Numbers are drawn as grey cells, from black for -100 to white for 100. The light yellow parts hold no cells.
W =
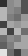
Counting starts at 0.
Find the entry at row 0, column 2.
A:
19
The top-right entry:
-36
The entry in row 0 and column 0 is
-62
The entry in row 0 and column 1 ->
9
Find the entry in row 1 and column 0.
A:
43
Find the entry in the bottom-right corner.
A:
9
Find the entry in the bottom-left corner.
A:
77

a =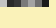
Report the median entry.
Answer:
-14
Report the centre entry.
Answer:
-4

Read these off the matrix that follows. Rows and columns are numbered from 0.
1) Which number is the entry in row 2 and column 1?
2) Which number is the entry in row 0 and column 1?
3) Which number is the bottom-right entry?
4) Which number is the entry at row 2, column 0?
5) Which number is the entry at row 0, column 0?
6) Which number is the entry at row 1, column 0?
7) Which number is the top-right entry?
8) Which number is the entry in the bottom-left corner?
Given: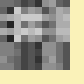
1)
35
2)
-11
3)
-34
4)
24
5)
-11
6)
-22
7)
-34
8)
0

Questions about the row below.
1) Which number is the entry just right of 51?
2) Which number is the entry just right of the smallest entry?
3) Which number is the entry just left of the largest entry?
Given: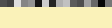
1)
-29
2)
-7
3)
-49

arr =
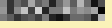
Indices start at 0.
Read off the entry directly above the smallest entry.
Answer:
-38
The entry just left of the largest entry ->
-50
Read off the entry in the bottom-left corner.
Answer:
-4
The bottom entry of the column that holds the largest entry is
-50
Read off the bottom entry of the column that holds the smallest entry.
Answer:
42
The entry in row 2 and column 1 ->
-27
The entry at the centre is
-4
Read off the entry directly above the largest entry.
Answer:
-27
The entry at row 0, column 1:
-60
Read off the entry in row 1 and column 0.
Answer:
18
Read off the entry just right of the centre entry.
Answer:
-4
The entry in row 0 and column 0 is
8

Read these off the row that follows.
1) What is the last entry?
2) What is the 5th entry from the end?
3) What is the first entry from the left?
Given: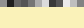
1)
2
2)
-55
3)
14

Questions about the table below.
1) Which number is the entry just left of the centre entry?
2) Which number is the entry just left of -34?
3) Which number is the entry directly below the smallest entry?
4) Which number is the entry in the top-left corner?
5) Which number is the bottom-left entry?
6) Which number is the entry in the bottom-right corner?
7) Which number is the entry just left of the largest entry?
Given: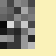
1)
70
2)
-24
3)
-81
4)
-3
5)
-81
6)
45
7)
-94

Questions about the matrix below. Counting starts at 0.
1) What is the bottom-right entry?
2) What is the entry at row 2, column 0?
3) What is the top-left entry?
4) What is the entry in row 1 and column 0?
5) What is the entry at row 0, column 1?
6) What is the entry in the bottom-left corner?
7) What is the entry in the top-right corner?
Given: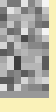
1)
19
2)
-29
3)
54
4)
-6
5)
-6
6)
19
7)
91

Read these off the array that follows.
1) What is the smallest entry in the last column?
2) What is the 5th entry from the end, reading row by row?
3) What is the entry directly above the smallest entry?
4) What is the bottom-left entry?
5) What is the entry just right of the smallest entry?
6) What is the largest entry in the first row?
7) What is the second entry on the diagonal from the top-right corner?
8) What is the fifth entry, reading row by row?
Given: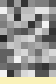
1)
-60
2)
69
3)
35
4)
90
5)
-2
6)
23
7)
79
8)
10
